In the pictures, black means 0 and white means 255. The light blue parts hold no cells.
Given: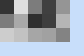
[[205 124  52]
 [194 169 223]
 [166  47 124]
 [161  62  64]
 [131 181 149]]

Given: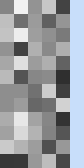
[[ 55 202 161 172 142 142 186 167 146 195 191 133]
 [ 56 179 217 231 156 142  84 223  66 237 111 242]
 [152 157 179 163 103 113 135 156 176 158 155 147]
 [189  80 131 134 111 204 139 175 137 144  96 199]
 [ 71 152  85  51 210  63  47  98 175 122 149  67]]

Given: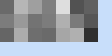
[[101 124 106]
 [172 153 182]
 [110 115 159]
 [106 124 127]
 [166 176 222]
 [176 122  82]
 [ 47  86  96]]

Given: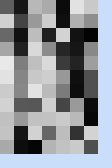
[[169 195 192 210 203 226 233 166 104 209  94]
 [ 13  21 153  88 135 133 126  33  16  68  22]
 [  5 210 193  87 227 200 191 217 189 153 184]
 [180 102 194 207 186 206 218 140  31 205 170]
 [194 189 202  69 123 152  59  38 211  15  11]
 [202  50 185 154  13  15  35  22  18 176 226]
 [ 79 211   7  11  80  80 158 136   3 142 201]]

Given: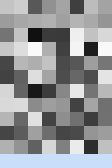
[[177  69 181 217 214  66  70 198 116 156 196]
 [147  92 103 219 100  97 183 221 195 167 205]
 [ 97 160 225 139  24 222 174 250  16 172  88]
 [214 109  67 158  60 164 194 175  59 177 145]
 [128  69 142 150 135  77  74  64  58 160 164]
 [235  74 113  66 232 103  87 244 239 180  63]
 [ 45 149  61 165 116  77 158  29 194 169 188]
 [192 157 113 112 184 228 118 249 216 149 163]]

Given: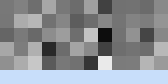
[[144 167 101 119 120]
 [172 125 122 172 129]
 [199 176 105 183 110]
 [ 90  41 141 114 167]
 [120 108 157 134 120]
 [113 164 110  93 108]
 [ 53 138 195 109 160]
 [234  65  13 135  65]
 [123 110 114 116 113]
 [124 115 146 131 114]
 [181 109  69 125 107]
 [154 184 135 148 137]]

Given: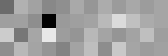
[[142 204 159 107]
 [184 119 160 177]
 [164 166 142 162]
 [149 232   1 136]
 [131 157 154 143]
 [163 149 159 169]
 [190 184 163 150]
 [141 164 185 172]
 [200 149 219 155]
 [165 163 192 168]
 [156 191 171 156]
 [161 158 165 165]]

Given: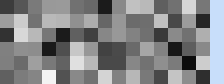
[[ 96 127 128  50 157  60]
 [124 107 143 216 204  86]
 [133 159 141 184 114 122]
 [243 121  25 119 185 153]
 [ 82  98  79  27 181 154]
 [137 224 199  96 144 113]
 [113 184 151  64 173 104]
 [212  73  66 135 102  27]
 [129  73  74 152 151 137]
 [183 135 106 130 107 193]
 [121 114 166 112 110 185]
 [ 72 143 130  57 192  95]
 [196 123  23 138  72 113]
 [141  12  94 113 156 214]
 [ 46 205 137 175  37 119]]
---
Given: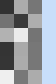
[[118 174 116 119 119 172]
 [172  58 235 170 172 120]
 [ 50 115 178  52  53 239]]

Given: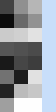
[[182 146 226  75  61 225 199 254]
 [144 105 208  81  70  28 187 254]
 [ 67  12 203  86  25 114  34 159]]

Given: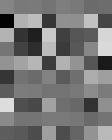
[[109  69 214 217  26 159 123 144 116 185]
 [107 193  91 135  85 173 139  50 105 147]
 [121 143  85  88 147 111 120 104 119 100]
 [126 144  64  59 178  90 115 110 122  77]
 [116  54 201 188  60 130 115 162 122 159]
 [122 189  31  45 182 107 123  72 116  76]
 [121 177  51  66 163 114 124  79 116  89]
 [133   3 179 117 147  53  92 221 138  93]]

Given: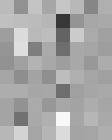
[[175 169 161 158 172 160 169 165 169 174]
 [134 167 170 165 152 165 166 173 182 165]
 [184 148 203 168 168 175 160 163 166 164]
 [198  55  99 110 158 189 110 167 248 219]
 [166 182 189 170 168 143 167 151 176 181]
 [195 187 185 126 179 163 166 170 169 165]
 [145 189 219 222 160 142 173 146 113 211]
 [187 192 158 149 145 165 173 164 164 183]]

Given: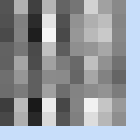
[[137 132 135 131 113 101 124 153 142]
 [161 189 201 167 145 130 147 197 183]
 [210 175 185 149 191 166 140 241 221]
 [117 146 151 143 105 102 131 132 128]
 [100  81  73  93 124 138 110  71  84]
 [181 228 245 192 161 139 161 235 216]
 [ 64  43  30  74  76  95  95  25  40]
 [177 128 130 119 165 150 123 185 174]
 [ 84  81  74  98  97 111 109  61  72]]

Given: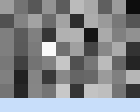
[[ 13  85 145  51  36 182  49]
 [155 120 128 171 101 128 116]
 [ 95 154 170 136 187 155 190]
 [169 173  21  69 119 104 195]
 [187  45 179 160  80 101  52]
 [ 92 163 177 111 198 137 200]
 [147 108  54 249 130  58 116]
 [ 87 163 128 123 115 133 134]
 [115 131  91  90  64  33  39]
 [158  81 127 127 120 128 116]]
